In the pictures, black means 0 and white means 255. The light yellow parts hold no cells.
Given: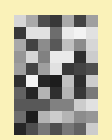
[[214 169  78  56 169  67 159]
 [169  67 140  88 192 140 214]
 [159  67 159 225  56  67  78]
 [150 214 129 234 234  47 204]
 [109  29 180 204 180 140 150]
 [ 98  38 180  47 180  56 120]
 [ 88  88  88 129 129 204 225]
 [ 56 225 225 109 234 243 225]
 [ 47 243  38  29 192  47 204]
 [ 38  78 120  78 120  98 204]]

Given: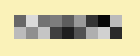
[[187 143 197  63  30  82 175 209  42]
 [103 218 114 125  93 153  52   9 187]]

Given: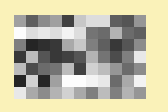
[[253 221 232 221 243 221 116 107 179 107  95]
 [232 169 139 179 209 169 127 188 127 179 150]
 [188  76 107 116 188  65 209 188 150 107 139]
 [160  95 139 160  65 199 221 221  95  85 150]
 [127  37  47  56 169 199 127  95  56  85 139]
 [ 56 188  85  56  65  85 179 116  76 127 232]
 [ 37 209  37 160 253 253 243 232 107 169 243]]

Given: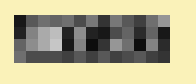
[[111  76  76  76  64  88  64  88  64  76  88  64  52]
 [100 141 170 198  24 131  13  52 150 111  13 131  43]
 [ 34 131 170 189  34 141  34  24  76 100  43 100  24]
 [ 24  88 111 100 111  76 120  52 120  88  64 111 150]]

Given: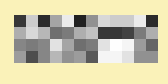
[[174 216 183 111 123 174 193  55  55  66 123 174]
 [156  77 134 183 145 156  89 245 245 226 145 145]
 [134 123 134 226 165 111 123 226 254 245 156 101]
 [ 55 204  43 165 235  33 145 216 204 204 235  43]]

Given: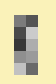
[[193 105]
 [143 154]
 [123  84]
 [ 74 203]
 [ 55 173]]

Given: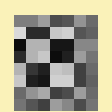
[[217  42  42 199 208  85  97]
 [199  32  22 208 208  64  97]
 [179  54  32 199 190  64 106]
 [126 126 157  76  85 147 106]
 [116  85  64 157 135  76 116]
 [106 147 169  64  76 157 106]
 [ 42 179 199  12  32 157 116]
 [ 12 179 179  22  22 135 135]]

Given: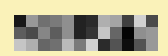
[[197 175 102 112 186 122 209  43  83  13  83 152]
 [ 93  74 134  93 143  34  53 197 102   4 143 152]
 [ 24 152 112 122 143  34  43 175 164  64 209  74]]
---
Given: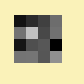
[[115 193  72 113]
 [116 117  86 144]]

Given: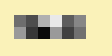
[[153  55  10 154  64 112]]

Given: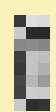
[[203  42  42]
 [ 63 196 190]
 [ 70 183 155]
 [201  47  51]]

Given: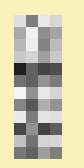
[[169 240 141 165]
 [200 212 160 200]
 [114  95 146 124]
 [133  88 174 147]
 [ 71 145  68  95]
 [119  98 158 126]]

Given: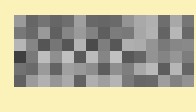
[[120 105 153  96 134 154 130  94 124 121 167 178 100 183 104]
 [ 63 121 189 143 192  90 187 133 193  88 101 147 132 150 125]
 [ 97 155 177 150 170  98 175 159 180 121 103 105 158 129 146]]

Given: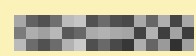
[[123 174 160 184  88 103 171 178 169 165  67 179  62 163  61]]
